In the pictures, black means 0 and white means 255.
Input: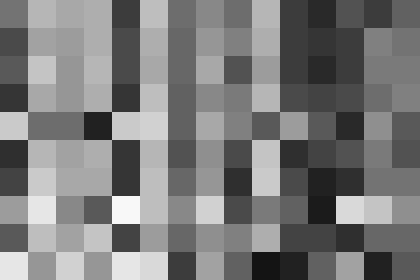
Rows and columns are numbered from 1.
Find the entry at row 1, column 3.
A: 168
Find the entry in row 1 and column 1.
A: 115
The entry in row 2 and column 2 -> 162
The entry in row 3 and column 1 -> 89
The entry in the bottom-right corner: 89
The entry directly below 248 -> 67
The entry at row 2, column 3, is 156
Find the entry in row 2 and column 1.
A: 74
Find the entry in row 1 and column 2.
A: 182
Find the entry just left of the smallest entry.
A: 97
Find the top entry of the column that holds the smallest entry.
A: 182
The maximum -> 248
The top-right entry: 97
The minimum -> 20
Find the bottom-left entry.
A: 230
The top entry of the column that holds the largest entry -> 60
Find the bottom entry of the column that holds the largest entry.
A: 230
